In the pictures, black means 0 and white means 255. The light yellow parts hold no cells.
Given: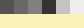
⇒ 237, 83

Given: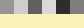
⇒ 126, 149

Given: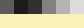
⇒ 220, 91

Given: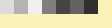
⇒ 48, 220

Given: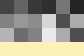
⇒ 36, 180

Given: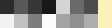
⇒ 76, 241

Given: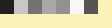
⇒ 85, 32

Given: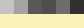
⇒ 48, 196

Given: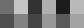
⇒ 185, 79

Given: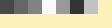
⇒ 194, 72
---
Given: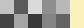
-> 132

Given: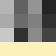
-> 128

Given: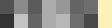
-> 110

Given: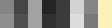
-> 220

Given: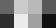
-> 161

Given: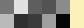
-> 159

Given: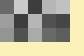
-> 81

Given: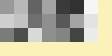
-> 164

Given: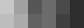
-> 64

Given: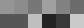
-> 56
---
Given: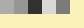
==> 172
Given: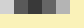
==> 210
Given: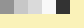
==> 147
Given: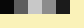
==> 7
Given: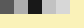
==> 89
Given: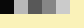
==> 8
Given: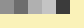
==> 144
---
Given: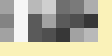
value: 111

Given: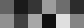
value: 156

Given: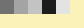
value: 195

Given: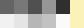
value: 80

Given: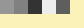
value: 51

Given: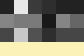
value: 46
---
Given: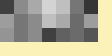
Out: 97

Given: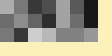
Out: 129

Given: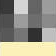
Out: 118

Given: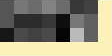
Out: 5

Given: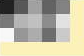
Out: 172

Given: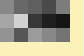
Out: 156

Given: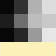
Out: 38

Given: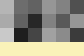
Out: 161
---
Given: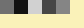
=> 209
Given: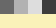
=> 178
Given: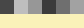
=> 59
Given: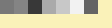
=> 200
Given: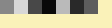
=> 186
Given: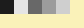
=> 104
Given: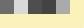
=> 78
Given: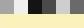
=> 74
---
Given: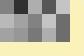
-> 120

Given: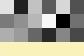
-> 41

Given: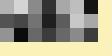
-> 104

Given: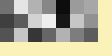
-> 178

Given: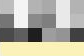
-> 157

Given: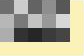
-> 38

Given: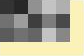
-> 101

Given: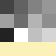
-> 255

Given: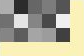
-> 165

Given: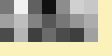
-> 75
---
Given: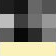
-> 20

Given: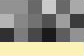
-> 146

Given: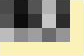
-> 23

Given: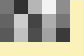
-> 49

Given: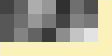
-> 99

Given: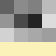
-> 139

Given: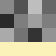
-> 82
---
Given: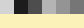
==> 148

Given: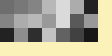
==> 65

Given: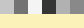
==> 177

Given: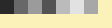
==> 226

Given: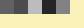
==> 37

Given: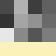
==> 85

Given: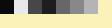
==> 136

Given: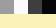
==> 62
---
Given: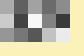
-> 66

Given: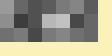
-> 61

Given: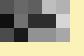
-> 113

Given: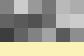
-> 90

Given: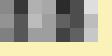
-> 87

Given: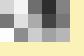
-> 224
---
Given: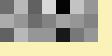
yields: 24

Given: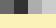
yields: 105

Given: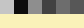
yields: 66

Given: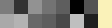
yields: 31

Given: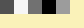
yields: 81

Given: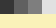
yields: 96

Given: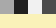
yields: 76

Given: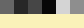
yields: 39

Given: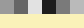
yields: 102
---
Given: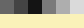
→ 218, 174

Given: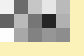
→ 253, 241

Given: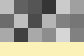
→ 214, 203

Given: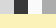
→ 250, 216

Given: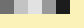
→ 226, 195

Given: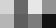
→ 231, 212
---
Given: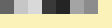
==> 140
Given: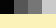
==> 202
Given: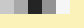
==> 246
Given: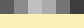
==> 61
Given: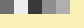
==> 175
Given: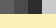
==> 202
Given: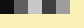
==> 157
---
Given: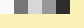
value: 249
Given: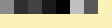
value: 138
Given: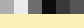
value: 173
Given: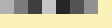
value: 177
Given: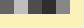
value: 100
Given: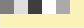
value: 127
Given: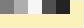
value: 124
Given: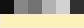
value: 16
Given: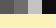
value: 88
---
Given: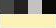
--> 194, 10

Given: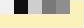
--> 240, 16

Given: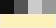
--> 203, 15

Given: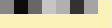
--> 197, 12

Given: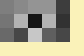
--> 199, 21

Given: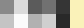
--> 251, 41
